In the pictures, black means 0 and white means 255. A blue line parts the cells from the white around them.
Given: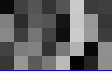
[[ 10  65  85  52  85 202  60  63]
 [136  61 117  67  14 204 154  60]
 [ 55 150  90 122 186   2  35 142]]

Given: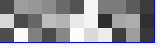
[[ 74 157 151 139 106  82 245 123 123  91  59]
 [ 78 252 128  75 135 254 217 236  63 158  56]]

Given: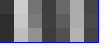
[[ 56 205 115  62 105 171  69]
 [ 46 189 145  61  81 178  68]]

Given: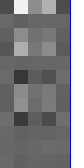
[[ 75 241 141 176  77]
 [ 97 140 113 120  96]
 [102 100 102 102 103]
 [ 96 139 113 121  98]
 [109  58  94  75 110]
 [102 101 103 107 105]]

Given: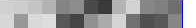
[[208 205 197 179 132 141  73  57 180 210 135 127 110]]

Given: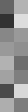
[[101 179]
 [135 153]
 [178 109]
 [ 74 216]]
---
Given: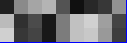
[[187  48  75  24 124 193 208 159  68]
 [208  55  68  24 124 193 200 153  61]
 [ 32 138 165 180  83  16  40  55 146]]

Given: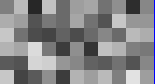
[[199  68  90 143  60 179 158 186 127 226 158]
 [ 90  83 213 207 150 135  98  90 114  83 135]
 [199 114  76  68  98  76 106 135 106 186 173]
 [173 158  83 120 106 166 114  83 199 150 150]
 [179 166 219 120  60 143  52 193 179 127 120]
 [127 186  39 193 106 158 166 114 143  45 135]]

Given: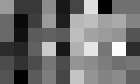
[[ 84   2  91 125  69 196 148 132 140  97]
 [105   9  62 155  30 184 190 162 170 132]
 [105  16  91  97  91 190 162 155 148  84]
 [ 44  37  97 202  24 176 229 118 252  44]
 [ 76  50  76 118  76 148 140 125 112 118]
 [155  56  56 140  24  69 223   2 112 112]]

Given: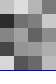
[[215  85 106 187]
 [ 44 113 127 201]
 [ 70 148 154 173]
 [133 161  99 141]
 [195 221 181 121]]

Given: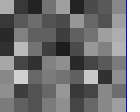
[[173  56  35 115 159  35  75  89 136]
 [143  62  82 103 151  56  69 136 109]
 [167  69  49 129 143  41  69  89 123]
 [ 56  89 109  82  75 151 103  82 159]
 [123  96  82 123 143  69 103 136 159]
 [ 41 129  96  96  62  96 115 159 173]
 [ 49 186 115  62  29  75 151 129 180]
 [136 208 103 123 115  96 200  49 143]]

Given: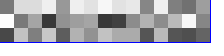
[[253 121 165  56 146 158 165  56  64 140 178 140 186 247 134]
 [ 72 194 127 200  93 178 146 194 171 171  85 186  85  79 100]
 [121 220 220 239 152 239 226 247 226 232 134 239 127 113 158]]
